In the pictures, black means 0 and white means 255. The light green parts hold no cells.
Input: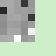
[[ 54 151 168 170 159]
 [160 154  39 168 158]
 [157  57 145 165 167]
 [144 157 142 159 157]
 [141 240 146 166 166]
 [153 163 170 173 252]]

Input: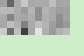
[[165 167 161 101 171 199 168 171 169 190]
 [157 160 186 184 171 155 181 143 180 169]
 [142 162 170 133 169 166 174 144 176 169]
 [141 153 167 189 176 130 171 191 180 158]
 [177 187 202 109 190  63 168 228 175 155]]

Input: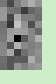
[[174 148 118  73 127 150]
 [101 115 151 117 111  61]
 [125 110 153  71 170 125]
 [ 79 144 112  52 194 146]
 [133 104 118 155 161 157]
 [134 174 122 161   4  89]
 [126 135 134  84 178 137]
 [130 144 135 167  64 111]
 [174 138 111  86  92  91]
 [145 152 106  87 148 128]]

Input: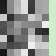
[[163 168  29 138 180 226  61]
 [162 170  33 136 186 223  56]
 [179 119 203  47 106 113 206]
 [129 236  81 110 160 140 134]
 [ 51  42  75 121 142  98 171]
 [180 115 209  42 111 109 211]
 [202 207 105  71  81  92 238]
 [161 169  24 139 175 231  55]]

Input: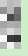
[[185 192 205]
 [183 116 146]
 [ 74 105 246]
 [174 169 165]
 [217 194 187]
 [ 59  51 249]
 [242 189 186]]

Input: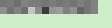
[[118 129 118 121 110 130 124 123 117 124 116 122 116 127]
 [118 130 143 114 131 111 196 138  59 149 156 128 144 101]]

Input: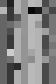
[[ 74 118 101  32 175 148 185 179]
 [118  72 183  56 175 148   9  26]
 [ 74 118 101  56  87 148 185 179]
 [ 74 118 101 109 133 148 185 151]
 [161 118 101  77 175 150 184 179]
 [ 74 133 101  56 175 148 185 179]
 [ 74 118 101  56 175 148 185 180]
 [ 91 134 101 205 175 148 164 179]
 [153 118 101 112 175 148 141 179]
 [ 74 118 101  56  43 148 185 179]
 [ 74 118 101  56 175 148 185 179]
 [ 74 118 101  56 175 148 185 179]]

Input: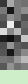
[[121 112  54 169]
 [121 142 122  22]
 [120  80  93 143]
 [ 61 103  75 238]
 [185  94 219 136]
 [ 57 199  31  16]
 [ 94  82  78 148]
 [101 136  86  24]
 [152 185 117 111]
 [112 126  88 146]]
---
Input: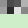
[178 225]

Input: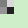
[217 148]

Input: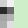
[241  41]

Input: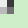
[ 57 186]

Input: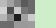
[106 118  28 107]

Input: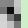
[198  14 209]
